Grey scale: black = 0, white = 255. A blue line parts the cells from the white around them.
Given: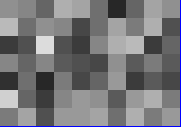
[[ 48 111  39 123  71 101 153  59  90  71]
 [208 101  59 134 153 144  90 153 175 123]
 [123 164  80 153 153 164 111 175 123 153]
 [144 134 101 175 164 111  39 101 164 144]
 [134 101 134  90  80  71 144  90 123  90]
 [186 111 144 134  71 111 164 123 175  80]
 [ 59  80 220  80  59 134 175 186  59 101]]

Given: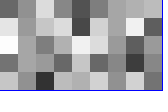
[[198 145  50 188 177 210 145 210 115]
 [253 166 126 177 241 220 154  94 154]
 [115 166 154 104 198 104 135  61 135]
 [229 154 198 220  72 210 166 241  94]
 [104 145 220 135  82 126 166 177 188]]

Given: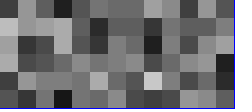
[[160  54  74 171  84  54 126 106  31 126  74 138 160]
 [171  74  84 106 138 116 126 138  74 106 138 150  31]
 [ 63 150  94  31  84 116 106 106 160 138  63 150  84]
 [ 84  54 116  22 116 106 138  74  63  74 150 138  94]
 [ 63 150 126 126 116 171 106  84 200 126  74 106  43]
 [189 150 160 171  94  43  94  94  54 116  94  94 126]]

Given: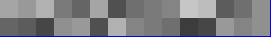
[[101  92  70 144 153  80 177 132 122 111  60  70 153 132 144]
 [165 153 177 122 101 165  80 111 122 132 198 189  92 111 144]]

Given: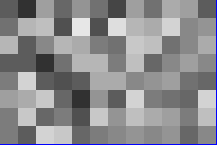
[[ 92  92  49 113 182 182 124 191 103 136 159 136]
 [124 211  92  80  92 171 171 136 148 159 113 103]
 [124 200 103 124  80 200 148 191 171 159 124 191]
 [182  92 136 182 171 124 113 200 191 113 136 171]
 [ 92  49 159 103 148 113  69 159 113 171 159  92]
 [113 182 191  80 231  80 222 182 171 211 136 148]
 [159 171 200 103  49 148  92 211 124 113 103 211]
 [124  92 211 200 103 124 136 148 136 148 103 136]]

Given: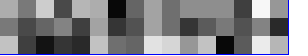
[[194  63  19  53  41 194 111 101 226 214 151 194   8  91 235 182]
 [121  73 101 131  63 163  53  82 163 111  53  91 121  82 131  41]
 [173 121 205  73 182 173   8 101 163 111 142 142 142  63 247 151]]

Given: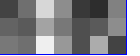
[[ 99  90 163 120  79  90 141]
 [ 67 111 215 141  57  45 129]
 [120 111 239 152  79 172  67]]
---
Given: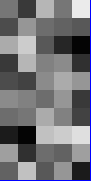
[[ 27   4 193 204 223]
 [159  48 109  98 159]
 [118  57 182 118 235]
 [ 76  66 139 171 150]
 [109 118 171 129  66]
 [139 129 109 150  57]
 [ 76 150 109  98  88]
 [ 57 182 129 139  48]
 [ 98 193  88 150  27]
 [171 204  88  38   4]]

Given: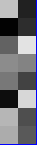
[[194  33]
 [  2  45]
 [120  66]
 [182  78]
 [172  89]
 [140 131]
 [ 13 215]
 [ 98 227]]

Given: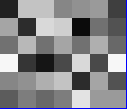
[[165  44 217 207  11 113  82]
 [247  53  21  73 217  73 247]
 [ 92 125 104 125 227 154 154]
 [134 145 175 195  44 165  82]
 [113 184 113 165 113 175 104]
 [ 33 195 195 134 145 154  63]]

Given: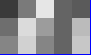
[[ 58 122 230 100  90]
 [133 209 133 100 199]
 [110 219 156 100 187]]

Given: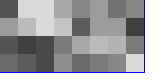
[[ 84  63  73 123 168 187 178 123]
 [105  93  73 144 105 123 135 217]
 [156 187 217 196  93 156 156  63]
 [ 84 217 217 168 135 156 114 135]]

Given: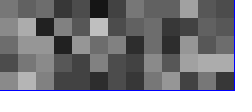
[[119  97 109  55  76  21  66 119  97  97 161  87  76]
 [ 76 119 138  87  66 129  76  66 138  87 161 172 172]
 [109 150 150  33 150 109 129  45 109  45 150  87 109]
 [138 172  33 129  87 191  76  97 109  55  66  97  87]
 [138 181 129  66  66  45  76  55 119 150  66 119  55]]

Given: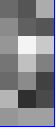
[[181  47  74]
 [106  85 172]
 [139  96  85]
 [106 139  65]
 [150 160 160]
 [117 192 128]
 [150 244 201]]

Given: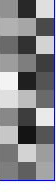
[[199  20  84]
 [243  31  84]
 [145  40 223]
 [106  49 211]
 [136  61 234]
 [126  95 166]
 [157 126  61]
 [177 166  73]
 [223 189 106]
 [117 211 157]]

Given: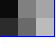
[[ 44 106 187]
 [ 11 128 165]]
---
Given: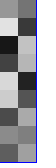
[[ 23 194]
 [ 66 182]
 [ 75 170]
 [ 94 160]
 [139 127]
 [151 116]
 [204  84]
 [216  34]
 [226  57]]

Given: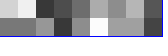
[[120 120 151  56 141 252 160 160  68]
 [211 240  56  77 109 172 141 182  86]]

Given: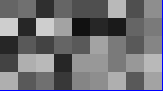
[[ 38  89  67 101  89 163 122  89 133]
 [ 67 175 185  38 152 152 122 152 185]
 [101 112  47 101  79  79 185  79 142]
 [175  89 112  56 133 142 175  89 163]
 [206  38 206 163  17  38  26 101 122]]

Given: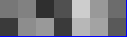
[[ 58 141 153  58 183 163  89]
 [119 129  47  80 205 153 108]]

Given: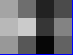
[[152  87   6  98]
 [164 110  34  75]
 [184 203  54 131]]

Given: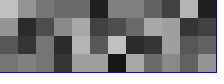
[[ 87  53 117  43 180  87 192  43  53 159  87  97]
 [117 128 117  53 159 159  22 168 106 137  97 149]
 [149  43  77 137 168  65  77 106 168 159  53  65]
 [192 149 117 106 106  31 128 128  97  65 180  31]]
